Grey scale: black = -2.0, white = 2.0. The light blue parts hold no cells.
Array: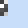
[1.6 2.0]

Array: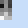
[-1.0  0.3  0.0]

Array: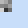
[0.0 0.0 1.3]

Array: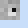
[0.4 0.8 1.2 0.7 0.7]

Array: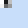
[ 1.0 -0.3]

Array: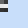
[-1.1  1.6]

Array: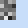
[ 0.3 -0.5 -0.1  0.8]

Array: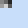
[-1.4  1.3]
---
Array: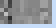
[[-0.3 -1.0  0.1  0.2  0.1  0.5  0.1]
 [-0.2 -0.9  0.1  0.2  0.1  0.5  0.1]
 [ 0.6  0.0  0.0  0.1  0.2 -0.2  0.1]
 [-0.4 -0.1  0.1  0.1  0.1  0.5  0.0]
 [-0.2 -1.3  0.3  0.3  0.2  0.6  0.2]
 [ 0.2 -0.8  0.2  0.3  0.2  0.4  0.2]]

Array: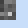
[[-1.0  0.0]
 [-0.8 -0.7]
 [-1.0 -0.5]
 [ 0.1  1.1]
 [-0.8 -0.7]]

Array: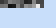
[[-1.1  0.0 -0.3 -1.5  0.1 -0.9]
 [-0.2 -1.7  0.0  0.3  0.5 -0.8]]

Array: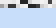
[[ 1.7  1.7  1.8 -1.4  1.7  1.8 -0.9]
 [ 0.5 -1.1  1.4  1.8 -1.4  1.2  1.8]]

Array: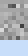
[[ 0.6  0.6  0.6  0.6]
 [ 0.7 -0.4  1.3  1.2]
 [ 0.6  0.6  0.6  0.6]
 [ 0.8  0.8  0.7  0.6]
 [ 0.7  0.4  0.7  0.3]
 [ 0.7  0.6  0.4  0.6]
 [ 0.5  0.3  1.0  0.5]
 [ 1.4  0.8  0.8  0.1]
 [ 0.6  0.3  0.8  0.7]
 [ 0.1 -0.1 -0.5  0.5]]

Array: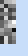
[[-0.8  0.9]
 [ 0.8  0.0]
 [-1.0 -1.0]
 [-0.1 -0.6]
 [-1.0 -1.0]
 [-0.4  0.9]
 [-0.4  1.2]
 [ 0.6  0.0]
 [ 0.1 -0.3]
 [-1.3 -0.6]
 [-1.2 -0.7]]

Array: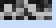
[[-1.6 -1.6 -0.4  0.9 -1.6 -1.5 -1.6]
 [-1.7  1.0 -0.5  0.5  1.0 -1.6 -0.9]
 [-1.5  1.0  0.7 -1.2  1.0 -1.4 -0.1]
 [ 1.0  0.2  0.4 -1.3  0.7  1.0  1.0]
 [ 0.6 -1.7 -1.5  0.7 -1.6  0.6 -0.8]]

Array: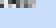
[[ 0.8 -0.6 -0.4  0.0  0.7]
 [-1.0  0.9 -0.6 -0.5  1.1]]

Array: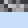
[[-1.1 -0.2 -0.1 -1.1]
 [ 0.1  1.1  0.3 -0.1]
 [ 0.2 -1.1  0.7 -0.6]]
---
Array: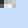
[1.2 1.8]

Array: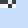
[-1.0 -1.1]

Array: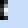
[-1.0 -1.6]

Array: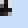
[ 1.5 -1.8 -1.8]

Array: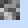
[ 0.1  0.3 -0.7  1.1 -0.6]

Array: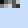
[ 1.1 -0.6]

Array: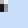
[ 1.8 -1.6]

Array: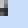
[0.3 1.1]
